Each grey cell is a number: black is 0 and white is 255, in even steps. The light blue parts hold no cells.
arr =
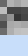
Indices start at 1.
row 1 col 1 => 104
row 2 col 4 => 75
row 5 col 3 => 191
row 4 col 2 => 169
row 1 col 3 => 165
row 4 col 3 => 174

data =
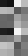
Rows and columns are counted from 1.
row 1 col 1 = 26
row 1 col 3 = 240
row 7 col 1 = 196
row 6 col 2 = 124
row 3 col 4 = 137
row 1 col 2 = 18
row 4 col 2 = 104
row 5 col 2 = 26
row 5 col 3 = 245
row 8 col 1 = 177
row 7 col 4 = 126

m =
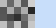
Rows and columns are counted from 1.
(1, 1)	187
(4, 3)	194
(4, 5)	199
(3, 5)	179
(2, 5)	39
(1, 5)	207

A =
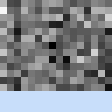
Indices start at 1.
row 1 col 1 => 185
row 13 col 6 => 146
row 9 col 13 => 146
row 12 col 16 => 89
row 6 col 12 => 111
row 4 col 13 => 191
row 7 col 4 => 139
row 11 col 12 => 145
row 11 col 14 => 40
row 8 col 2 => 132
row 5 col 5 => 129
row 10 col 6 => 169
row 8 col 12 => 64
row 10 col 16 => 48
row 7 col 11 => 118
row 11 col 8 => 130
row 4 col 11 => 124
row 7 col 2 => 90
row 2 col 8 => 86
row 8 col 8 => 109
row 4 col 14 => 123
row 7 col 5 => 144
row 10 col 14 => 122
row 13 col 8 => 142
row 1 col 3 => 68
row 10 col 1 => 144
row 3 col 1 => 156
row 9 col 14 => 125
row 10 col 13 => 117
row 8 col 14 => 210
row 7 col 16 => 99
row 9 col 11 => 149
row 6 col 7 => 172
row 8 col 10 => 135
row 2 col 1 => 247
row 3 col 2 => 147

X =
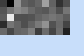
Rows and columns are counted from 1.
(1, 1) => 61
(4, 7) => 146
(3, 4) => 79
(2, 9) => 80
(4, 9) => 105
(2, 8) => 107
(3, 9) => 109
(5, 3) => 100
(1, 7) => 160
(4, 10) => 68
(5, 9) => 109
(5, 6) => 61
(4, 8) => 82
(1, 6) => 101
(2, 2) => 116

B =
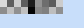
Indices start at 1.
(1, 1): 217
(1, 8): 92
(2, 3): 144
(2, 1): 140
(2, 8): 189

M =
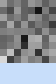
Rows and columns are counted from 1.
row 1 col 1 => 160
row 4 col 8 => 59
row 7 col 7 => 106
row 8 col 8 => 167
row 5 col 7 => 143
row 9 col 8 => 143
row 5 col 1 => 127
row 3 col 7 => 97
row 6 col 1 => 99
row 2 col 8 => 70
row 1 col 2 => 110
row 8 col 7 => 150
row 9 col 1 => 215
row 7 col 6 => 158
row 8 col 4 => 143
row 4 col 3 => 91
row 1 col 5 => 150
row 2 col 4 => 97
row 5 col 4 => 132

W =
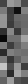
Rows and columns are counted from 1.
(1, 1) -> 68
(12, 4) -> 69
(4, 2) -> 59
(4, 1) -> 148
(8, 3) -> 116
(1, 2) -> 154
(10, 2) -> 79
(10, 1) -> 197
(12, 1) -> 98
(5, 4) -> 113
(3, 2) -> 65
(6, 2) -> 112

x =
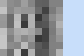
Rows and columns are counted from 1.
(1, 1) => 173
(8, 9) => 178
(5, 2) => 142
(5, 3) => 172
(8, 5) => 179
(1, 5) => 133
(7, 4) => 187
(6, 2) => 128
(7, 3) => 135
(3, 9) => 160
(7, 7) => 77
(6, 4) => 137
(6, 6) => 55
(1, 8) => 130
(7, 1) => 198
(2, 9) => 147
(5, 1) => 193
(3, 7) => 94
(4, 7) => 86

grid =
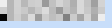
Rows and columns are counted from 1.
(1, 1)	238
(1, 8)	193
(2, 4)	201
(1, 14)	160
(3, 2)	182
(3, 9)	200
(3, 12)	165
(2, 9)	154
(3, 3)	206
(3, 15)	237
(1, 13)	196
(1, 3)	210
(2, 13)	200

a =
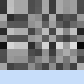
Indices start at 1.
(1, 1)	55
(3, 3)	68
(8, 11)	139
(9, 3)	144
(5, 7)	187
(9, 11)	161
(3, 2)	44
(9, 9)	158
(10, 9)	65
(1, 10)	151
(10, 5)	141
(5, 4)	172
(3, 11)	75
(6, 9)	92
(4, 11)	104
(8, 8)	62
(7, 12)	8
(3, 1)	174
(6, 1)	146
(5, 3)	172
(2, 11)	159
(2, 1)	53
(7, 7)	211
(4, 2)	89
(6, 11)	98
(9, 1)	77
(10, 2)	66
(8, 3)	155
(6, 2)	83
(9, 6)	131
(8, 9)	145
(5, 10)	135
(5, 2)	190
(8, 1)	79
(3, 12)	155
